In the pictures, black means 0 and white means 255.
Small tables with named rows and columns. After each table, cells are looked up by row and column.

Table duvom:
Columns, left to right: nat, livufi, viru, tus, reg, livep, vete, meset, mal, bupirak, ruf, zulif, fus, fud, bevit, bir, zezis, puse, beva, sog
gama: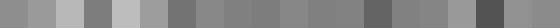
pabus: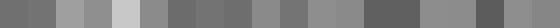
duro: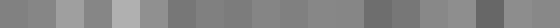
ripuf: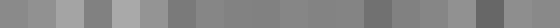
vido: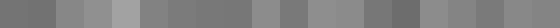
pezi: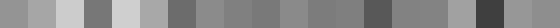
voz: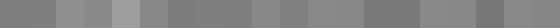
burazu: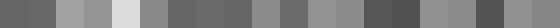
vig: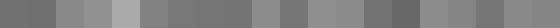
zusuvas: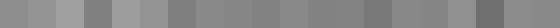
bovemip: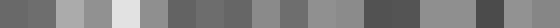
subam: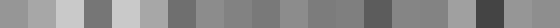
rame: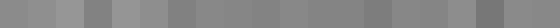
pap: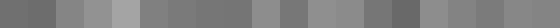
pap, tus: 146
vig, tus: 145
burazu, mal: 101
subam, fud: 92
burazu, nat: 101
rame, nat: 139
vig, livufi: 111
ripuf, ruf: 134
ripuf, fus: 132
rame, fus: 132
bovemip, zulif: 144
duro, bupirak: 133
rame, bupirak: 131
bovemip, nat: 105
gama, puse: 83
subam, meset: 140
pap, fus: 139
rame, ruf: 136
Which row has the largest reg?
bovemip

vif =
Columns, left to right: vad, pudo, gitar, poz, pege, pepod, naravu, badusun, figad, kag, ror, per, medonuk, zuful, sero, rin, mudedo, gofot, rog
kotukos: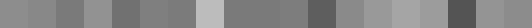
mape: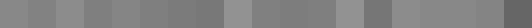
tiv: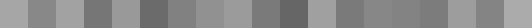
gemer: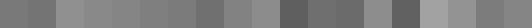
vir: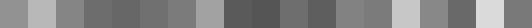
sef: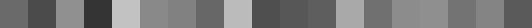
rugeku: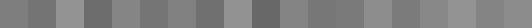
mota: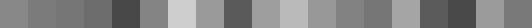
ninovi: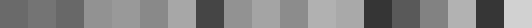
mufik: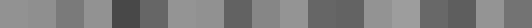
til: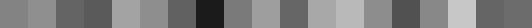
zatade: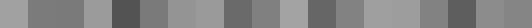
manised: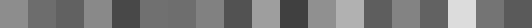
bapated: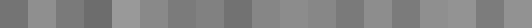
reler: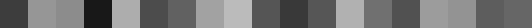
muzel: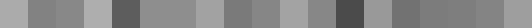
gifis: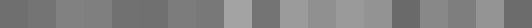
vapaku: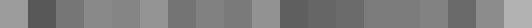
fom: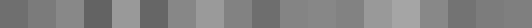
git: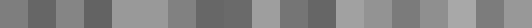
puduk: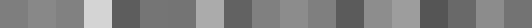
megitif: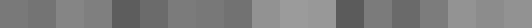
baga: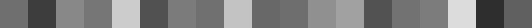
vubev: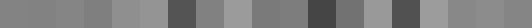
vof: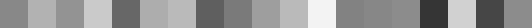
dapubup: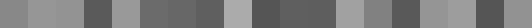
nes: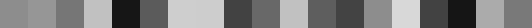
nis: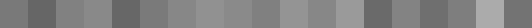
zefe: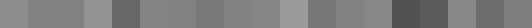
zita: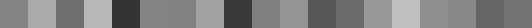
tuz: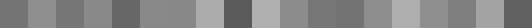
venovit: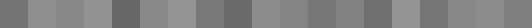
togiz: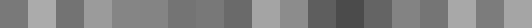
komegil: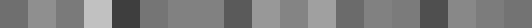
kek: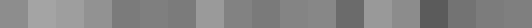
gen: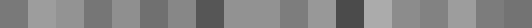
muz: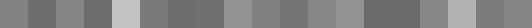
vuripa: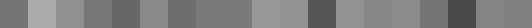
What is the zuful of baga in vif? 82
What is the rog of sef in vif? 90
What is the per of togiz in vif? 94
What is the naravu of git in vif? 129
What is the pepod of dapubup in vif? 107
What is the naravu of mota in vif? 206
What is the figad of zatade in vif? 106
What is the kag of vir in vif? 85
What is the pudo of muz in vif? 109
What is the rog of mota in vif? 121
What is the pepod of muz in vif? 122
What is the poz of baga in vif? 118
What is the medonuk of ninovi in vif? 169
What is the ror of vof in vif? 186
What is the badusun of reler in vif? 162
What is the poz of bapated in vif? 109
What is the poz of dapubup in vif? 90
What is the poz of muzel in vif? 174
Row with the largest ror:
nes

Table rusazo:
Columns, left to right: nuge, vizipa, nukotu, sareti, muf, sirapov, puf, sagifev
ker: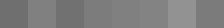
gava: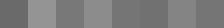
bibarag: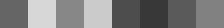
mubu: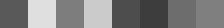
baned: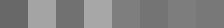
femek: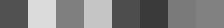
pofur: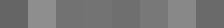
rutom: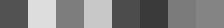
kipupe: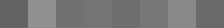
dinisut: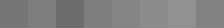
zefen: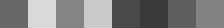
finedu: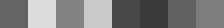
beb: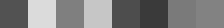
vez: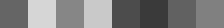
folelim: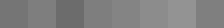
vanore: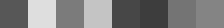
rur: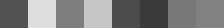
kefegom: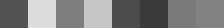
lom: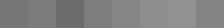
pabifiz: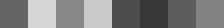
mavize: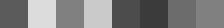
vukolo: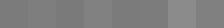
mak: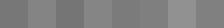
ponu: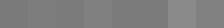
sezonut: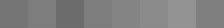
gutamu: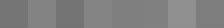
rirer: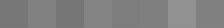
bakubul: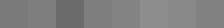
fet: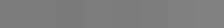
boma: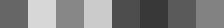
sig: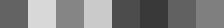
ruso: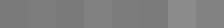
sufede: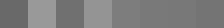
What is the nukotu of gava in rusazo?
120
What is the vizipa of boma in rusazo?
215
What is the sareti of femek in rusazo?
197
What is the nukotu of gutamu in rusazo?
116
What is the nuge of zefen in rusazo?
103
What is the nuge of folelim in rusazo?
117
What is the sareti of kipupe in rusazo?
116
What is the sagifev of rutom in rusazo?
132
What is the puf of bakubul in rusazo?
137
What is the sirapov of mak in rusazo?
127
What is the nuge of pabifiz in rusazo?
101
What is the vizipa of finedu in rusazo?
221
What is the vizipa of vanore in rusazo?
222
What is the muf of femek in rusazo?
77
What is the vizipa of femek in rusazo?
219
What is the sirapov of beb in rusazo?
58
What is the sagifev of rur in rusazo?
130
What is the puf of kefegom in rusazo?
122
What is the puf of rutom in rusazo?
123

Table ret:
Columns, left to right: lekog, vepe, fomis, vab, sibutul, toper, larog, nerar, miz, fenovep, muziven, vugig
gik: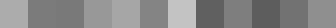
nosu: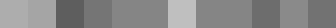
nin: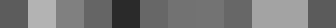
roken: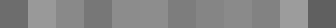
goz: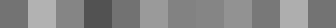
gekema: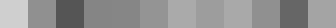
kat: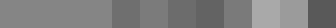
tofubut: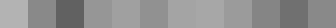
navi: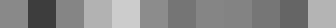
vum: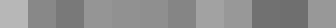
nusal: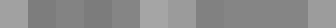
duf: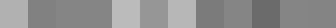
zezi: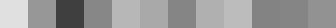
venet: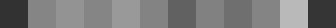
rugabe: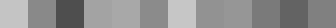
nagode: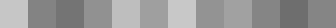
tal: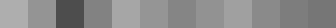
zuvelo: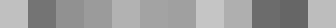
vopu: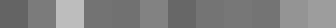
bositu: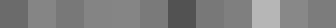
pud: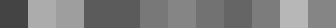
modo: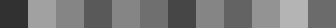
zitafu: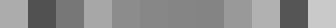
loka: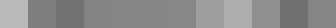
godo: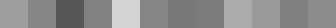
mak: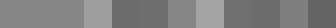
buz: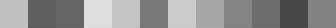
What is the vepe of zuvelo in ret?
116
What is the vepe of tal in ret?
148
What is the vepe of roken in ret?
153
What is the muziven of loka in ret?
113
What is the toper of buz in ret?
120
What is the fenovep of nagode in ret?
133
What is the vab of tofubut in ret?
150
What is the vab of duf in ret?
133
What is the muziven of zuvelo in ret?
102
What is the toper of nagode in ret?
159
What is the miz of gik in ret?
126
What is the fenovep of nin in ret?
163
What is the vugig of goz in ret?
115
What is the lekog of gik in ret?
172
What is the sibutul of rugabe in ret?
168
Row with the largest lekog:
zezi

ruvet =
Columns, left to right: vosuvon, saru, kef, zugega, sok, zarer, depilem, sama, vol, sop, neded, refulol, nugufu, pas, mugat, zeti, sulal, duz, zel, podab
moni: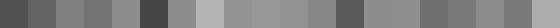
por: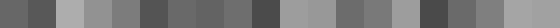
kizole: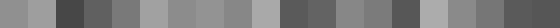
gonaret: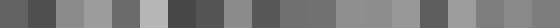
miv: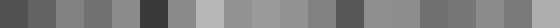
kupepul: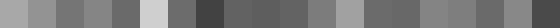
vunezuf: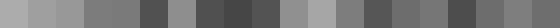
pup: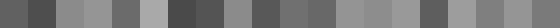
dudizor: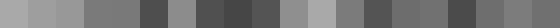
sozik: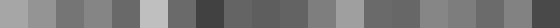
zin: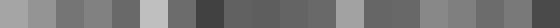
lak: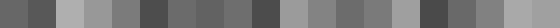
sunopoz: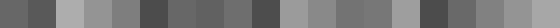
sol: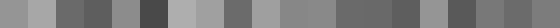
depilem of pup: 74
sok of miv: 139
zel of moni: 121
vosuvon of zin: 165
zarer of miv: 57
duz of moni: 139
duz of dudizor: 110
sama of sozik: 65
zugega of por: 146
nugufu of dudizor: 123
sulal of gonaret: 157
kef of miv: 129
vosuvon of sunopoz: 103
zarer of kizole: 161
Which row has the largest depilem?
sol

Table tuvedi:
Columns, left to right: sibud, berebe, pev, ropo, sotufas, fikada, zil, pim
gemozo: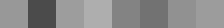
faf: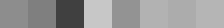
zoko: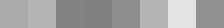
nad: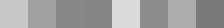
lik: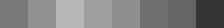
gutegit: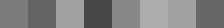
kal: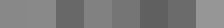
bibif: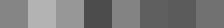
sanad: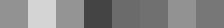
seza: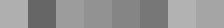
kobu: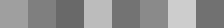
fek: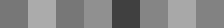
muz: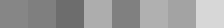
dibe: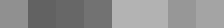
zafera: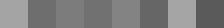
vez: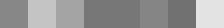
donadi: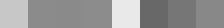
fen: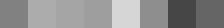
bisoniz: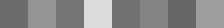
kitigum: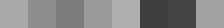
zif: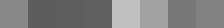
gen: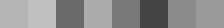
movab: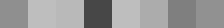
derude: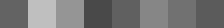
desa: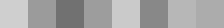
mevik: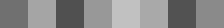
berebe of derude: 191
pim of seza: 165
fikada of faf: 178
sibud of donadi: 199
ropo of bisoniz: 220
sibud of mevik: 112
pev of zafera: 124
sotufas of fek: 64
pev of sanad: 148
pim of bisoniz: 158
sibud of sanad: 146
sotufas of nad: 219
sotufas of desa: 202
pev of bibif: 151
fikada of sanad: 112

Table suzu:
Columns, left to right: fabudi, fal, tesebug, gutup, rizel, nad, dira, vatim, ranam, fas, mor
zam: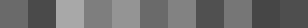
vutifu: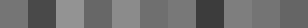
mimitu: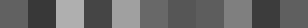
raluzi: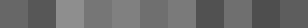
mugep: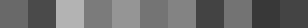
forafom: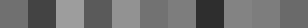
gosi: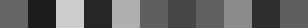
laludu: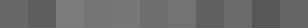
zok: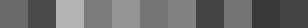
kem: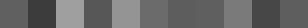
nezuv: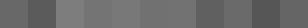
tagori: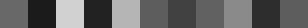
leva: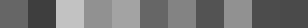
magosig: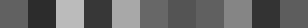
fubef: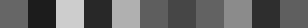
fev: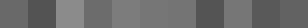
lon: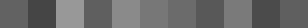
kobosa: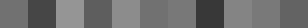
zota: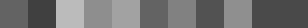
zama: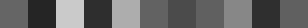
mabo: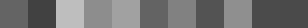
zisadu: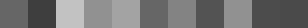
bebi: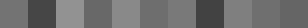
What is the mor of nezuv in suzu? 101
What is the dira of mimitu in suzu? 86
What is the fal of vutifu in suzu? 73
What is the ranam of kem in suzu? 122
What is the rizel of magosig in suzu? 168
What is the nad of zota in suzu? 99
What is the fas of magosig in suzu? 51
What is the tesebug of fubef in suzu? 205
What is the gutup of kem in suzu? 87
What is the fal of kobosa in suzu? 70
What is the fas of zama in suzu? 47
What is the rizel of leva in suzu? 163
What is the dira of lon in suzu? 107
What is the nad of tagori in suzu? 93
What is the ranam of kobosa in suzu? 132
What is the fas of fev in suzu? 89
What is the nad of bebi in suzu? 110

